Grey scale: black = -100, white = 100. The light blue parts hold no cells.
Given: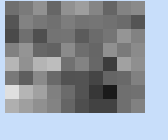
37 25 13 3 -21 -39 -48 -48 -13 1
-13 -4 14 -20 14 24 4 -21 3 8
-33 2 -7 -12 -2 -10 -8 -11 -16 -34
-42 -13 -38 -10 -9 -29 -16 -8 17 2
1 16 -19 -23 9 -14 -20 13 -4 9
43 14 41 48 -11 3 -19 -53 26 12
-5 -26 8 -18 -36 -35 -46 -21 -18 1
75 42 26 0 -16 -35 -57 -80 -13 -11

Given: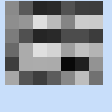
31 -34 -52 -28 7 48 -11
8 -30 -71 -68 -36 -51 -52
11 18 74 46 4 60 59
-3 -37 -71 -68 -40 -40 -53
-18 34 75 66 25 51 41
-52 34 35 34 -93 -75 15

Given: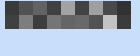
-50 -2 -52 -8 -21 -18 -36 53 -54
-55 -36 -22 -50 28 -48 25 -42 -61

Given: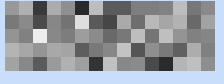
28 7 -29 21 39 25 -60 51 7 9 -42 -66 42 50 11
19 38 -55 35 12 -68 48 -29 -29 -1 -1 2 48 -7 8
-5 8 -41 6 -10 74 -30 -45 33 -14 44 30 40 -18 27
16 1 86 7 -2 23 9 -18 -6 49 -8 50 16 1 5
41 31 17 32 29 -27 -5 6 53 -33 12 -4 -25 36 0

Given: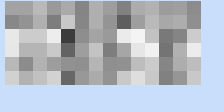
64 40 51 65 -19 19 34 15 58 74 57 1 18 57
28 28 45 20 33 4 37 24 1 35 40 22 25 10
7 15 38 -2 57 5 37 16 -26 24 45 32 36 12
82 60 60 86 -53 11 29 21 84 91 52 -5 4 60
81 42 42 58 -22 24 53 -2 30 80 89 -9 39 85
44 10 40 23 14 12 42 12 14 48 59 5 36 48

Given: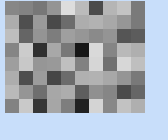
2 58 -58 30 -1 -74 66 7 52 37
6 3 -7 16 73 47 -41 42 53 -4
36 -38 21 -43 -15 36 40 32 18 -4
49 -21 16 -2 25 18 8 16 -33 -28
4 60 -62 32 -6 -83 70 4 45 37
24 57 18 20 50 1 68 -12 69 50
36 -39 22 -45 -15 38 40 32 17 -5
45 17 -13 31 36 -26 13 5 -41 -20
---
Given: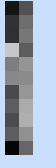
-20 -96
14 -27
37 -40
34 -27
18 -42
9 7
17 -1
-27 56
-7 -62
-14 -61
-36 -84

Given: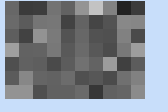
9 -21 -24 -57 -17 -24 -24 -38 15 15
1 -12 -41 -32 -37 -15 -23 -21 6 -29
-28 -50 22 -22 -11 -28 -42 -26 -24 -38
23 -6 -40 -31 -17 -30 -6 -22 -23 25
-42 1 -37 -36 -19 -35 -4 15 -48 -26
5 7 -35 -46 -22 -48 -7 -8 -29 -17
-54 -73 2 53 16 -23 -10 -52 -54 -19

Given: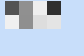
79 73 12 88
-63 87 13 -35

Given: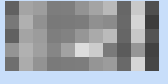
-45 67 -18 22 17 -2 -3 -4 15 35 -13
-48 18 -29 -4 60 73 27 5 25 39 16
-34 56 -20 47 33 18 2 -1 22 29 -24
-52 67 -18 9 13 -3 -4 -5 14 38 -6
-38 58 -19 45 29 15 -1 -2 23 29 -24

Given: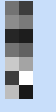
-81 48
99 -51
29 58
-24 -10
-77 -70
-4 10
-52 -10

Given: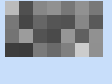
13 60 0 -17 -4 -54 -52
14 -25 18 -42 -35 22 -9
-30 6 -36 -33 -20 -45 -6
-6 14 -7 14 6 -37 47

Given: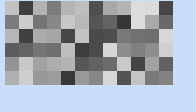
2 -4 54 -36 69 6 20 -56 22 19 62 38
-23 27 -47 58 -15 -23 -32 41 36 27 57 15
63 11 0 10 68 -41 -52 49 -13 -8 -22 -28
69 -14 -11 -6 -39 -42 53 -44 30 34 -49 43
-18 33 73 -57 -22 -33 44 56 6 -8 61 -3
-44 72 73 41 32 -38 49 41 -3 40 -50 51

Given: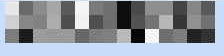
-60 -73 -2 -14 93 -94 45 0 -3 -19 21 19 22 -78 -2
-11 14 -58 43 -9 -35 -89 -14 -37 89 -39 35 1 5 63
-30 5 -47 11 12 -43 -88 -12 -4 92 -29 31 10 -17 81
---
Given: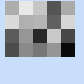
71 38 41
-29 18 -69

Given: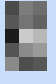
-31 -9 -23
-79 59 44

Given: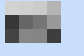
-57 -20 -8
-47 5 4

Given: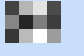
5 -71 -1
-57 46 100

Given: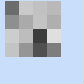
12 33 53
61 48 -53

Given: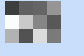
98 58 5
40 -36 72

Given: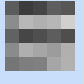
10 44 38
-23 -45 -38

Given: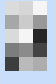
31 59 19
71 92 -70
